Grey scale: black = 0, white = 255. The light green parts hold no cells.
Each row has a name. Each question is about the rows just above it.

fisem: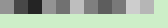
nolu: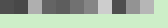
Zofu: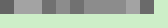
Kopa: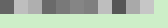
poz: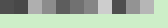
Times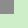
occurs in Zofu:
4
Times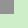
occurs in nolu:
1
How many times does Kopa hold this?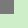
1
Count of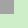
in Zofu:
3
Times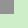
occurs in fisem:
2

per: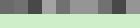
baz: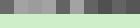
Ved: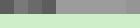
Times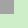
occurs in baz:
3
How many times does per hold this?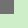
3
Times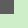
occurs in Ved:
2
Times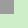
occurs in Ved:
5
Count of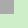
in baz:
0
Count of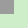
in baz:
1
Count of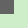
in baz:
3

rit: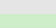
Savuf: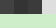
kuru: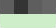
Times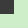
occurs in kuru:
0
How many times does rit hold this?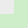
0
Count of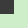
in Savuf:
1
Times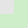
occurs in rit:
4
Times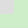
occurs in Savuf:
1
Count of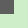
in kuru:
2

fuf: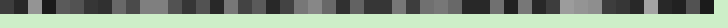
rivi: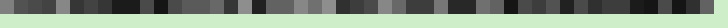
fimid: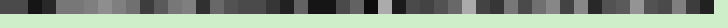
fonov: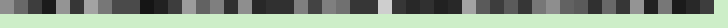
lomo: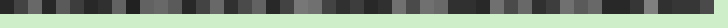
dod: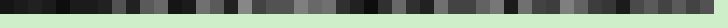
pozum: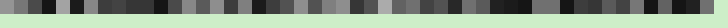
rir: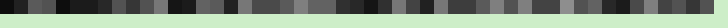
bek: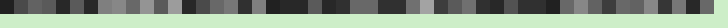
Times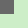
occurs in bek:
7
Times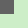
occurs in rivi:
4
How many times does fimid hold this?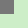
4

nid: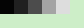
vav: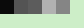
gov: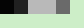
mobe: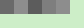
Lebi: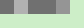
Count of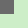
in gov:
1
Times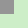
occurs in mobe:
0
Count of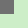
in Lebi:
3
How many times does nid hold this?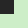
0

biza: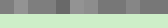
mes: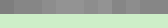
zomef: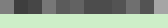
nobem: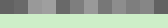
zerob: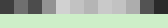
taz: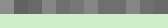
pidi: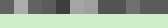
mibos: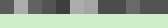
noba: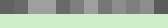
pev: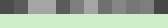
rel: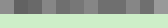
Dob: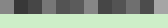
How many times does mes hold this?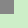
5
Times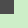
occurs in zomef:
2
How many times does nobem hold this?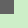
2

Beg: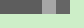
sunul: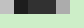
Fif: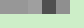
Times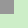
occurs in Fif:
2
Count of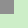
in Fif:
1
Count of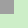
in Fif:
1
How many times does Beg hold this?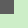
3
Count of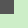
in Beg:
0
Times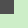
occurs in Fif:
1
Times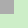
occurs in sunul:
1

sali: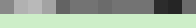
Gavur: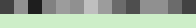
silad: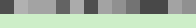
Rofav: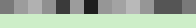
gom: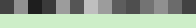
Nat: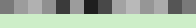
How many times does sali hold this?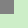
0
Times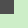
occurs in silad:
2
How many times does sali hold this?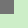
5
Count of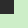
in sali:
1
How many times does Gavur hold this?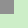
4

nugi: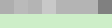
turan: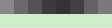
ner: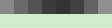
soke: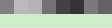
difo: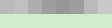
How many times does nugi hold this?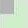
4
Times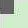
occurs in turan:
1
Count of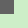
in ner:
1
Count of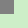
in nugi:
1

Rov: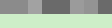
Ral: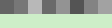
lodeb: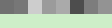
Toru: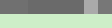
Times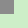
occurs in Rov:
2
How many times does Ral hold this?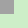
1
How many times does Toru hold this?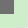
2

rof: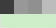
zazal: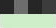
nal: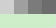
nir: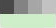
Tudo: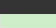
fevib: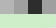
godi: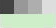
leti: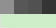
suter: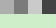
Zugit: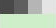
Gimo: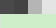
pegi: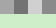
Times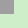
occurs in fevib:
2
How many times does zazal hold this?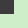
1
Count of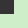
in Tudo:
4

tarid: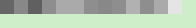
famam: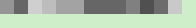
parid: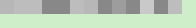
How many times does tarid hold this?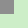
4
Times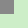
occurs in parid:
5
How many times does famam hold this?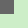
4

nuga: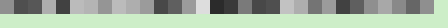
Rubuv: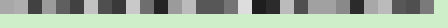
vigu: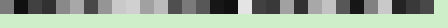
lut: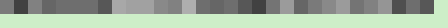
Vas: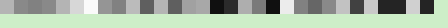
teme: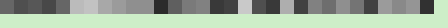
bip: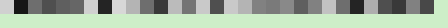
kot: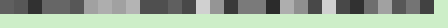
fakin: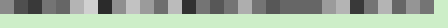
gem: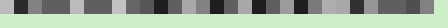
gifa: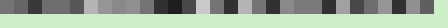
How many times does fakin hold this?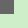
5
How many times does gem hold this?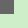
1
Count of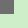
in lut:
6
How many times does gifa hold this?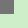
4
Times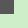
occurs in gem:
1

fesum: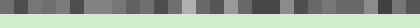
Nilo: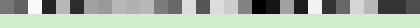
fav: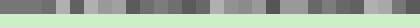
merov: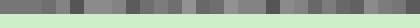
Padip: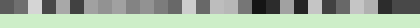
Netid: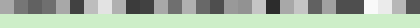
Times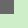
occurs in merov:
3
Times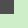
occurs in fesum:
4
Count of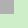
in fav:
4
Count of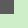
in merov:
2
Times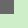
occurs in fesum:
5

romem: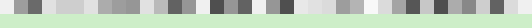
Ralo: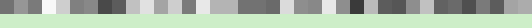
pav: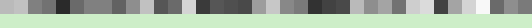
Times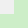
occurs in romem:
4
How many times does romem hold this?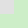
4

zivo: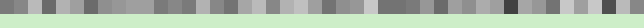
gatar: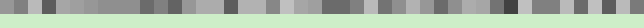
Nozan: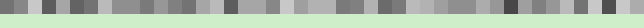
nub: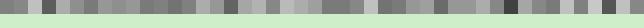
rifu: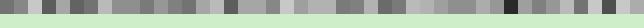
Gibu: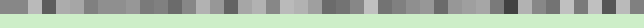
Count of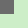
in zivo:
3
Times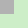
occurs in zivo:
3

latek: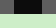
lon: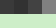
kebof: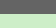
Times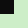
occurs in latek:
2
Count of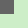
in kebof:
4
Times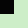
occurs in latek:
0
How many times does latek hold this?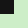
0
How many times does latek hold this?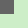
0
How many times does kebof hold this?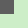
0
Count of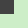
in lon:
1

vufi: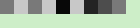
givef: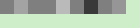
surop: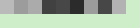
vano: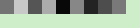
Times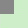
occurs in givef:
0
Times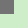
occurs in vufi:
0

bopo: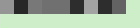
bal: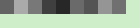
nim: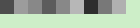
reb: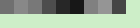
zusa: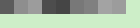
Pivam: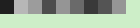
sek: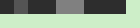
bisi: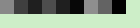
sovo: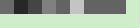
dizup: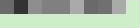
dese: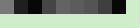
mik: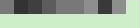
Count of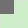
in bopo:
2
